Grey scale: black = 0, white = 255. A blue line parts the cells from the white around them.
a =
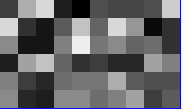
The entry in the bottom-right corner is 91
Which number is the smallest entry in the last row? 30
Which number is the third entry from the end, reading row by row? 162
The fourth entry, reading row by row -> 30
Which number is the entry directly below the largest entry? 49
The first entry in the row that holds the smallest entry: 61
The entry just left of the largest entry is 128
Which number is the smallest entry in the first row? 0
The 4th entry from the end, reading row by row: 128
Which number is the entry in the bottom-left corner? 138
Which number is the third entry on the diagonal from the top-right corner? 100
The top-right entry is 205
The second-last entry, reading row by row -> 61
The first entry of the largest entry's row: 138
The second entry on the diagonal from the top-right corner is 10
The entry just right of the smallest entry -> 79
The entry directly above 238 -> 194
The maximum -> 238

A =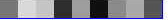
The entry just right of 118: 217
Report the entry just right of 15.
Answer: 138

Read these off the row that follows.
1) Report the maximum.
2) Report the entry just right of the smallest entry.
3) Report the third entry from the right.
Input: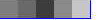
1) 198
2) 138
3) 60

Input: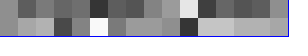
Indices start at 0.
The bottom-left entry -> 143
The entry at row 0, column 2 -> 122
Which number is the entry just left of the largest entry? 131
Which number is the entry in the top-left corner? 143
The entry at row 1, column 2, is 178
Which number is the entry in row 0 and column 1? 93
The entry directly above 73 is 102
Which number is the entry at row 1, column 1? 167
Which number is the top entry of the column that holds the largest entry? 53

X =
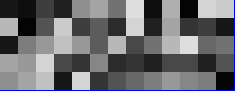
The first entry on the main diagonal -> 23
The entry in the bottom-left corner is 143
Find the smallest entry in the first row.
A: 4
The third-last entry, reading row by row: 134
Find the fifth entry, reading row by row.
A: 143
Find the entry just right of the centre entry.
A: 72
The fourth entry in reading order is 32
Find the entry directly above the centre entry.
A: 43
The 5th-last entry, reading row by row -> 125
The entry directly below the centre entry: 43
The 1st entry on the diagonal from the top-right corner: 203
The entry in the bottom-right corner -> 4
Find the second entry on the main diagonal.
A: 4
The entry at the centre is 184

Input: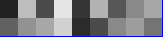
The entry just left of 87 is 178
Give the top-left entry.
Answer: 34
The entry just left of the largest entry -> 75
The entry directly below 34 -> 97

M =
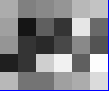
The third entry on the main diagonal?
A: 41
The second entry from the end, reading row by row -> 172
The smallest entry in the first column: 31
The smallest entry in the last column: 83
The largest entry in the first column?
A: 184
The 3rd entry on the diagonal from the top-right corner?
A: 72
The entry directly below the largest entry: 219
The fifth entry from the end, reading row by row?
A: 116
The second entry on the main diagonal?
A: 21

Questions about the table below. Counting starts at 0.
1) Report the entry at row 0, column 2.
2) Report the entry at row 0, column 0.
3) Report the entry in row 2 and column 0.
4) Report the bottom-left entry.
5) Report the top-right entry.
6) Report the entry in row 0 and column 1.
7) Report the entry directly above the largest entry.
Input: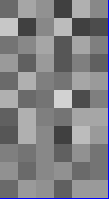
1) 145
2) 106
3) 116
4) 106
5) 136
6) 166
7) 116

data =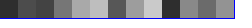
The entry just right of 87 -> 157
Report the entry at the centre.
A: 87

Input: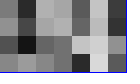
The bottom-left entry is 135
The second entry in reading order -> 42
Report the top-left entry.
123
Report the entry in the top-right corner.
60
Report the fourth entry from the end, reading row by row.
113
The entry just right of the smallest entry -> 101
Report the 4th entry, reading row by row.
166
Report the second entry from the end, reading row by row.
217

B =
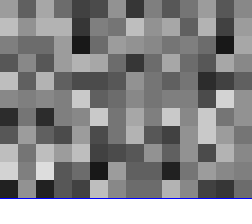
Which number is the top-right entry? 136
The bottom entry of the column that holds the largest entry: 33
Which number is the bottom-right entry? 108
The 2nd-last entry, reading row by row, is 54
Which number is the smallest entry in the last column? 96
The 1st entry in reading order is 156
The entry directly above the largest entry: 190
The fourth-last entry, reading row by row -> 136
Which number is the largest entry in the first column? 211
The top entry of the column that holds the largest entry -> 167
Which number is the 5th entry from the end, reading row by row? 179
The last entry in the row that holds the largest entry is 127
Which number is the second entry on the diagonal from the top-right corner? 65
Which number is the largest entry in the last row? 190
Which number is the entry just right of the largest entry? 87
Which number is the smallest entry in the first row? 54
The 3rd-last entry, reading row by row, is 65
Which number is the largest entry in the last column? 167
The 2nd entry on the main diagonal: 146

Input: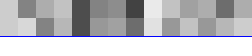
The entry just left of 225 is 109
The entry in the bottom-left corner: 205
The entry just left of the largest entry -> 66
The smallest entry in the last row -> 77
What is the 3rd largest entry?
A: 216
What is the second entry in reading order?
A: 131
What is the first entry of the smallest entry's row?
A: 205
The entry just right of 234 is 194

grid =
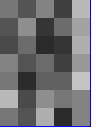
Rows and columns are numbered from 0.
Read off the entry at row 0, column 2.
131
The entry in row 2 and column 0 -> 74
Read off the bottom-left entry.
119
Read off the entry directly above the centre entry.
43
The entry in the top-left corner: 119
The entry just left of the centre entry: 84
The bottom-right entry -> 131
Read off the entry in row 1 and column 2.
53
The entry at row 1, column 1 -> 142
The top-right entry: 184
